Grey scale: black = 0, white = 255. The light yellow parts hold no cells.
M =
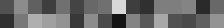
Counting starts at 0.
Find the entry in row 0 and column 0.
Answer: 81
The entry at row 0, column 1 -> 140
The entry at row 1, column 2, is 175
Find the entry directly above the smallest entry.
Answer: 216
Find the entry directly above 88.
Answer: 48
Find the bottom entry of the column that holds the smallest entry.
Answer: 20
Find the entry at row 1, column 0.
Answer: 48
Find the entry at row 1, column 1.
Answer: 120
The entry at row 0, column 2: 96
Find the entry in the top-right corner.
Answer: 104

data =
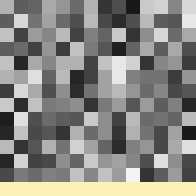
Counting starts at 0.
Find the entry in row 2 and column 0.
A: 193
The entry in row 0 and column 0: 177
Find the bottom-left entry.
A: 73
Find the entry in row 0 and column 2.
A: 100
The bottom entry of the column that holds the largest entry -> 244
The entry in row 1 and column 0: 93
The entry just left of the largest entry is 155
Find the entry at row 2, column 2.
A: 155
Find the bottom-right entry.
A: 66
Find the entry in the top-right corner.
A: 215
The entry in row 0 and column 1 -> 93
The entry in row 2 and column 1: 66
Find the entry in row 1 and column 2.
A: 115
